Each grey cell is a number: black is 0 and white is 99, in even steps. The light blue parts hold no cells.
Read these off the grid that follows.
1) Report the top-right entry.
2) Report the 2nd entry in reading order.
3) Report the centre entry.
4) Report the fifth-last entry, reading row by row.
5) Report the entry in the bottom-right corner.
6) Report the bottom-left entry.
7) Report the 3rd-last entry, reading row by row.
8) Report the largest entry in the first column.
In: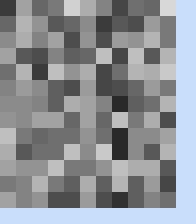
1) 84
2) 63
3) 63
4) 30
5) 43
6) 63
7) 37
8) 74

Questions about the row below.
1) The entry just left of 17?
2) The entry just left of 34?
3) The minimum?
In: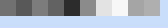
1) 38
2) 44
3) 17

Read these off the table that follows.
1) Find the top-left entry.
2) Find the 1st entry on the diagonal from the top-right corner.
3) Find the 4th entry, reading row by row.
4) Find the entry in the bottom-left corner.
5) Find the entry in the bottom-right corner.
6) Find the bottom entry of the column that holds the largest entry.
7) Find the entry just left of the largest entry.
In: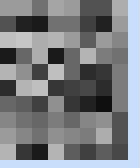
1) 60
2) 67
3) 64
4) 70
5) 28
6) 21
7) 74

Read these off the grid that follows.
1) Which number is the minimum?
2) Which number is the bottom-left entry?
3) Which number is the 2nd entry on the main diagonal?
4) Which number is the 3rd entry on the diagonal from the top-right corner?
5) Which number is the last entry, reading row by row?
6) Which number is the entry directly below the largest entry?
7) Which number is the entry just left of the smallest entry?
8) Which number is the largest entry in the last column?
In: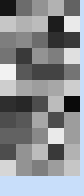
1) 4
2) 83
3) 69
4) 42
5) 77
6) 80
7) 73
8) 91

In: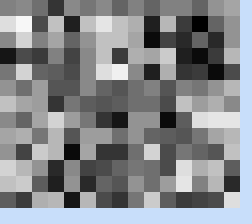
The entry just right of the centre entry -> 43
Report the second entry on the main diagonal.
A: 96
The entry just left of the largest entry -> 86
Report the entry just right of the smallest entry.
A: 39
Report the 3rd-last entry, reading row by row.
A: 26
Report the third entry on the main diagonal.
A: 50
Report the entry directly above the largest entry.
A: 53
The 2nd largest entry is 93
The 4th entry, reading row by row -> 20
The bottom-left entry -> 36
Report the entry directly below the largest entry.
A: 82
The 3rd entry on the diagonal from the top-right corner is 39
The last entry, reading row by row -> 86
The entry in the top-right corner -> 64
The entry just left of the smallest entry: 23
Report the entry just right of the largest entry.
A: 29
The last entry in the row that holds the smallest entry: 57
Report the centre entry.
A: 36
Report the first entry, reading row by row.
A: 50
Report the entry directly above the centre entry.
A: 33
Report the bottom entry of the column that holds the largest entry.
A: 23
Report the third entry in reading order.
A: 43
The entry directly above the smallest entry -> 39
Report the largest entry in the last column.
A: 89
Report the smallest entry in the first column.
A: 8
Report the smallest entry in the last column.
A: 16
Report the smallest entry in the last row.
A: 8

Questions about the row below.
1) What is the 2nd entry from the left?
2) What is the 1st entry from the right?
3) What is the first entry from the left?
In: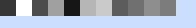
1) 99
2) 48
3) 21

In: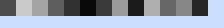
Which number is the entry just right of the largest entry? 64
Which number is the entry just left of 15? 52

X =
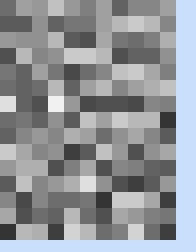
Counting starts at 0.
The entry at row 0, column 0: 42
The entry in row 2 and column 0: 59
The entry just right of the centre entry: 62
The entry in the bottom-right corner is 24
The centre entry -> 75
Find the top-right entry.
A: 62
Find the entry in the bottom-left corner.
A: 20
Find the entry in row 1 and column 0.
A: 35
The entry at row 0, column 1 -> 62
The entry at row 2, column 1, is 56
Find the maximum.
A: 93
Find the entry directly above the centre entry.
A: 28
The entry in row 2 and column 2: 56
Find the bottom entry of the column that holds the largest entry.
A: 24
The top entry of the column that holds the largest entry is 75
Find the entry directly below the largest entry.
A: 56
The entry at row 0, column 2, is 59
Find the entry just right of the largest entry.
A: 59

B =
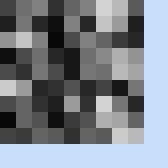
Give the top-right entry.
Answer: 35
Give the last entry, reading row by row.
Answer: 72
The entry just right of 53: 68
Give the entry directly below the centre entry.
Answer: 32
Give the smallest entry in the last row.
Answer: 19
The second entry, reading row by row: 43
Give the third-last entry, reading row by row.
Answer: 35
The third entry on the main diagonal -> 50
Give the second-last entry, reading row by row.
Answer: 79
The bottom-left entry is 26
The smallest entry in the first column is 3
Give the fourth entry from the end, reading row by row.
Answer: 39
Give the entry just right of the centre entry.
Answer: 46
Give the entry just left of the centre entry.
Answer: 29
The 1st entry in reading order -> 26
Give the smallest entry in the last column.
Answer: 12
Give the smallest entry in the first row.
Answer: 19

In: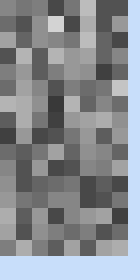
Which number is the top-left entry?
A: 52
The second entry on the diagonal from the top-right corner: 32
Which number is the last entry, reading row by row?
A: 67
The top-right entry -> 32
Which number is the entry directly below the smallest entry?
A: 25
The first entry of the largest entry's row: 42
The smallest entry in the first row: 28
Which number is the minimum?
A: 22
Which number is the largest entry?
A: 82
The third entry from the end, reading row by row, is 36
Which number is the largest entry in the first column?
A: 70
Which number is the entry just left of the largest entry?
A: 56
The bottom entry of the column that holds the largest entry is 36
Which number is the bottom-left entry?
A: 49
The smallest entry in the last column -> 25
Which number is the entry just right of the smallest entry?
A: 70
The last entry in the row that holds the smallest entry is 42
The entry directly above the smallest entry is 32
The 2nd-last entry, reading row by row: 63
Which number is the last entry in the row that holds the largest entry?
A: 59
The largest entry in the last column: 76
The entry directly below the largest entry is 52
